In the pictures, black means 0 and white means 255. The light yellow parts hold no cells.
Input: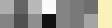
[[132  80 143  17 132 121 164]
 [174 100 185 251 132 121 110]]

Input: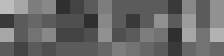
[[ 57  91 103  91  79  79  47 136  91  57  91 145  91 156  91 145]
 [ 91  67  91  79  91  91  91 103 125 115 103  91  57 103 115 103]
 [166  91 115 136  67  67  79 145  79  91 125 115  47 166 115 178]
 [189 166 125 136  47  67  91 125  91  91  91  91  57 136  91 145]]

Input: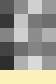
[[ 46 176 218 153]
 [ 55 197 120 110]
 [ 67 110 132 120]
 [ 88 141 208 153]
 [132 208 141 176]]

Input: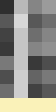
[[ 47 185 133 155]
 [ 57 197 133 144]
 [ 66 197 110 133]
 [ 78 206 100 121]
 [ 88 215  88 110]
 [110 206  66  88]
 [121 197  57  78]]

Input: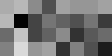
[[107 196  68  98 139  50  89 107]
 [129 217 150 162  50 129  80  28]
 [172 184 139  80 162 150 150 162]
 [184   4  68 117  98  80 117  59]]

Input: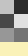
[[ 72 225]
 [151 116]
 [195  44]]
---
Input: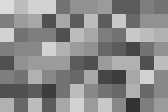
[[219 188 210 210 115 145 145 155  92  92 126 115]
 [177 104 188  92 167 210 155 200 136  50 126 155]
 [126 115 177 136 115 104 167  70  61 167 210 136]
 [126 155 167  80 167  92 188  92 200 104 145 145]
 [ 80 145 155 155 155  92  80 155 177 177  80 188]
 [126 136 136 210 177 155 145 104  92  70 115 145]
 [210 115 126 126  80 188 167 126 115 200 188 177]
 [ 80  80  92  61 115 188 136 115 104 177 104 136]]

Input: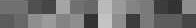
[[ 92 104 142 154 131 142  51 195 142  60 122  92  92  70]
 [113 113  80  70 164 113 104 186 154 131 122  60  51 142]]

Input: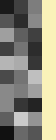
[[ 74 116 191]
 [137 125 159]
 [ 95 203 148]
 [ 85  44 137]
 [ 26  64 125]
 [ 17 105  85]
 [159  95  64]
 [181 171  54]
 [ 64 116  44]
 [137  54  35]]

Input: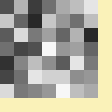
[[ 69 112 229 209 209 142 151]
 [ 49 133 190 142  91 229 121]
 [218 121 133 151 247 190 170]
 [ 91 218 121 160 101 179  40]
 [112  69  80 247 151 160 101]
 [ 80 179  60 112 170 190 229]
 [199 101  40 199 151 112 190]]

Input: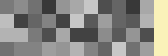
[[113 131 131 158 149 179 131 101 199 113 158]
 [179 179 122  78 168  66  66 140  89 149  78]
 [122 140 113  56 149 168 199  78 101  56 168]
 [190  66 101 131  66 199  89 158 101  89 179]]

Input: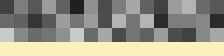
[[201 135 106 116 144 201 106 167  76 116  97 156  76  65 135 167]
 [ 65 125  88 156  97  32 144  76 125 167  97  65 156 179 106  88]
 [106  97  53  88 156 116 156  76 179 116 179  42 125 125 135  42]]

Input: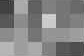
[[181 158 170 128  87  78]
 [140 158 117 149 149 158]
 [ 87 140 106 203 117 128]
 [ 66 170  97 128 117 106]]

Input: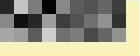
[[ 39 196 124   4 136  91  82 102  61]
 [167 157  91 205 112 124  73 102 146]
 [136  16  39 157  61  82 112 146  50]]
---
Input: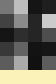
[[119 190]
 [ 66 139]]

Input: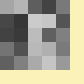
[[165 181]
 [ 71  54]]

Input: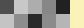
[[ 78 200]
 [196 141]]

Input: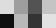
[[221 158]
 [ 15 185]]

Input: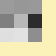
[[155 151]
 [127 184]]

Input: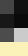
[[69 16]
 [24 10]]
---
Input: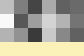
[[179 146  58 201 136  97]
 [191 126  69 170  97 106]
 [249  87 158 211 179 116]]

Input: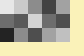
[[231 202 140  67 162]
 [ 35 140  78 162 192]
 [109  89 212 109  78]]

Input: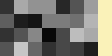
[[ 84 198 103  50  72  62  29]
 [ 50 169 146 146  39  84 157]
 [ 50  84 135   8  72 189 169]
 [ 94  29  20 124 124 112 180]]

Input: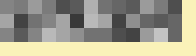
[[132 123 155 123  78  90 176 114 102  90 155 123  78]
 [132  90 132 185 165 143 114 114  78  67 155 195 102]
 [165  67 114 132 165  57 185 165  67 143 102  90 102]]

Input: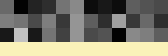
[[ 24 193  24 116  65 149  74  83   2 137 126  94]
 [126 116  74 126  56 149  94  46 160  56 105  46]
 [105   2  35  46 116 137  12  24  12  94  83  74]]

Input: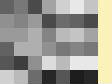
[[208 186 108  39  86  29  39]
 [ 98 175 175 144 120 132 120]
 [154 154 175 132 186 196 163]
 [144 132 154  74 108  98  74]
 [ 98 120  74 163 208 232 196]
 [ 86  62 144 220 186 232 232]]
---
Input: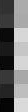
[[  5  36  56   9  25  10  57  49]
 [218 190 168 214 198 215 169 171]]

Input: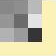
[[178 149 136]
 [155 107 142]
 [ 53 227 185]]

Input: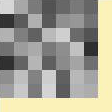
[[159 142  48 113 178  51 214]
 [200 191 100 156 127  91 167]
 [122 130 181 170  97 176 122]
 [211 205  95 122 186  89  83]
 [ 91  96 139 142 207 144 103]
 [179 184 164 193 106 151 121]
 [173 164 111  47  83 115 102]]

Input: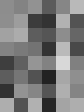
[[174  49  93  62 131 162 142 141]
 [ 83 147 118  96 122 172 157 131]
 [177 134  82 149 115  93  60 146]
 [ 38  85  34 130  51  85  51  91]
 [164 175 167 216 186 141 178 134]
 [174 132 143 128  73 102  83 185]]

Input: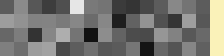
[[127 103 157  92]
 [110 125 146 139]
 [156  51 130  87]
 [162 134 131  61]
 [ 73 174 122  79]
 [ 93 116 135 230]
 [112  17 107 121]
 [ 87 141 135 116]
 [ 91  99  30  59]
 [118  76  98  52]
 [ 20  74 147  71]
 [103 150  81  92]
 [ 84 130  53 136]
 [134  88 158 116]
 [ 96 105  87  92]]

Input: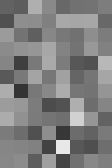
[[135 134 123 172 156 173  89 133 139 155  80  98]
 [140 132 109 145 152  52 121  63 146 115 142  93]
 [ 93 129  80 123 124 120 164 121 150  95 141 175]
 [159  66 142 116  76 136 119 170 167 135 128 137]
 [ 68 232  55 111  82 172 161 124 131 120 168 104]
 [112  87 108 209 175 118 101  87 115 113 166 113]
 [136  79  98 150 109 115 117  81 152 142 167 115]
 [126 110 122  98 133 149 166 184 129 124 104 125]]
